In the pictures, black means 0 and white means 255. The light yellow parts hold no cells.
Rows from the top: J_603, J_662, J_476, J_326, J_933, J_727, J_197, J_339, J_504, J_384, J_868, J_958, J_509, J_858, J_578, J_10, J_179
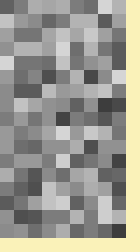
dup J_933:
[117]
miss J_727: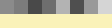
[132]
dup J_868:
[145]
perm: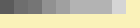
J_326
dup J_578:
[206]
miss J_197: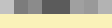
[186]
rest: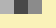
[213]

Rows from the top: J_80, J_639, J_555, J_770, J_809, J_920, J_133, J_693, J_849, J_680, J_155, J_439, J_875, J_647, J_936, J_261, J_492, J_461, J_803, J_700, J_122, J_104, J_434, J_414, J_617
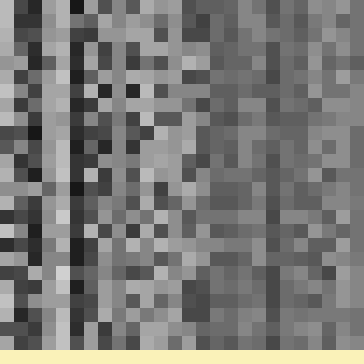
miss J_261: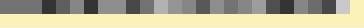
[121]
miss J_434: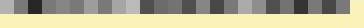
[128]
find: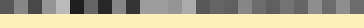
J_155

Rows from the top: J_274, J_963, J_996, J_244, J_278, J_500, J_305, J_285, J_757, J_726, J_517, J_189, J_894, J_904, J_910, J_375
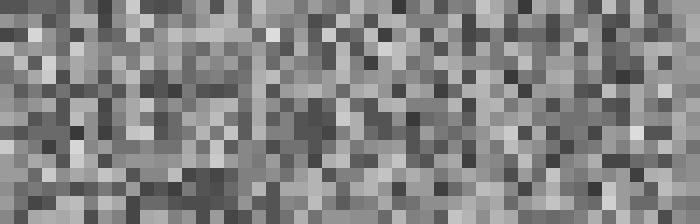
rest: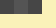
[ 92 128 128 142 114 155 180  84 128 128 180 195 148 174 155 121 148 168
 148 128  77 155 106 195 135 121 148 135 155  63 174 180 135 142]
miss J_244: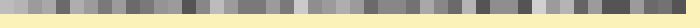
[162]
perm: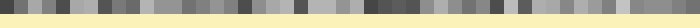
J_963
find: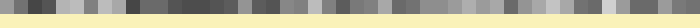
J_910
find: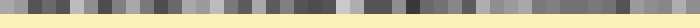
J_757
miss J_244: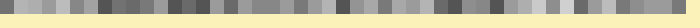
[100]

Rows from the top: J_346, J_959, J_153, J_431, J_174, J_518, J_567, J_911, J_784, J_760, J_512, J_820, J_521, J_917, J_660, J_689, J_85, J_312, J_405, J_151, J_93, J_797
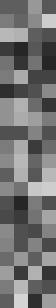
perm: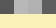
J_521
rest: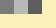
[80]
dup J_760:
[80]
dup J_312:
[131]
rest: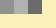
[52]
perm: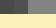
J_312

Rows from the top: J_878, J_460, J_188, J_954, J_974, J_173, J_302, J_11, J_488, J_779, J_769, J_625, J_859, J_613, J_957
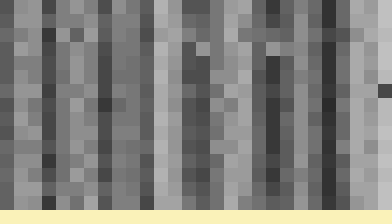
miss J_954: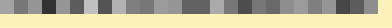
[135]
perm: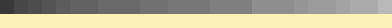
J_188
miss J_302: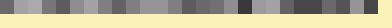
[64]
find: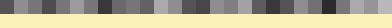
J_11
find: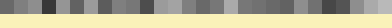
J_188
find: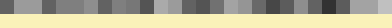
J_613
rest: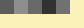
[170 155 192]

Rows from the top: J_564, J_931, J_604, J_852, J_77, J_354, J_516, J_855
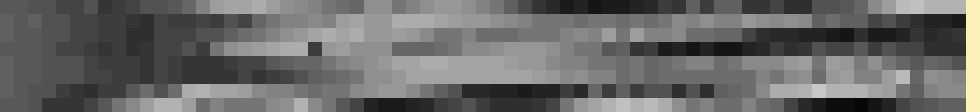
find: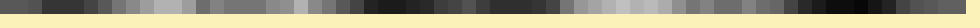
J_855
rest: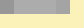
[157 151 151 143 137 130 117 117 117 109 117 117 109 117 109 117 137 130
 143 130 130 151 143 137 143 137  96 109  96  96  68  82  61  47  35  35
  27]
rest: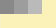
[192 178 178 178]
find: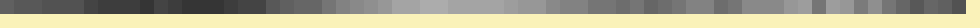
J_77
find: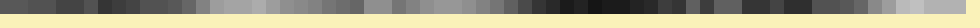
J_564
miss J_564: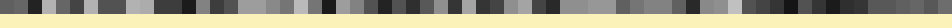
[74]
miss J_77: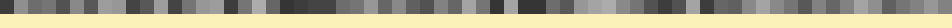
[123]

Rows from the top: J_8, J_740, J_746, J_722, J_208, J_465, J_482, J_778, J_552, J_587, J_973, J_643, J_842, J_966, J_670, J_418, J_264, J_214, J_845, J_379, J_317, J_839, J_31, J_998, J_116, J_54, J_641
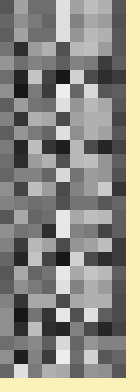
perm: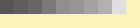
J_587
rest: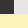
[ 81 223  94  75]
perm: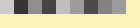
J_966
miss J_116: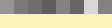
[137]

